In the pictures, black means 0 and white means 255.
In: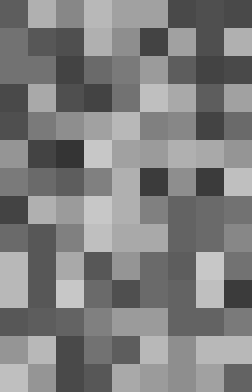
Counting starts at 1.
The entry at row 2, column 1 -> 114
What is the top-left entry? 93
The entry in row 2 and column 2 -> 87
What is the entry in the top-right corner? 73
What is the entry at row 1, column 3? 135
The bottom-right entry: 99
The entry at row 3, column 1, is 114
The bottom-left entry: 191
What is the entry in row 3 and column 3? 67
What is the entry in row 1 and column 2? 176
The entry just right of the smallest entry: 199
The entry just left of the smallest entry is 67
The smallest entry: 52

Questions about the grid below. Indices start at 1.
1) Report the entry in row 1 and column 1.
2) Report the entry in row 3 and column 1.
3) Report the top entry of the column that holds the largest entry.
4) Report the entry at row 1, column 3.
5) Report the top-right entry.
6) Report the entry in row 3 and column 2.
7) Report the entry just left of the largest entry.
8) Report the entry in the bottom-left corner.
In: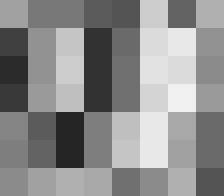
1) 161
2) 43
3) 99
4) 120
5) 176
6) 146
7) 212
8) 139

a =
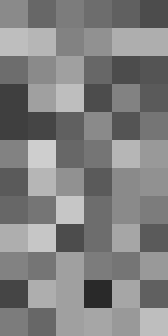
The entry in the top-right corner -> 76
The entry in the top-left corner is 138
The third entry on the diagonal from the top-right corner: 103
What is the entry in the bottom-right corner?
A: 190
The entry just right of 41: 166
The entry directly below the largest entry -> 182
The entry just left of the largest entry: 130
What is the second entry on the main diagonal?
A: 182
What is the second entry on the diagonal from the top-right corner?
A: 174
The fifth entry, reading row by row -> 96
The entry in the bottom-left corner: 124
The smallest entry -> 41
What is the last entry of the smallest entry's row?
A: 96
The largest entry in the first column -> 190
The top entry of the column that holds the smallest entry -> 109
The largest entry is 206
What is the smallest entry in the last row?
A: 103
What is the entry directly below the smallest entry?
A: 166
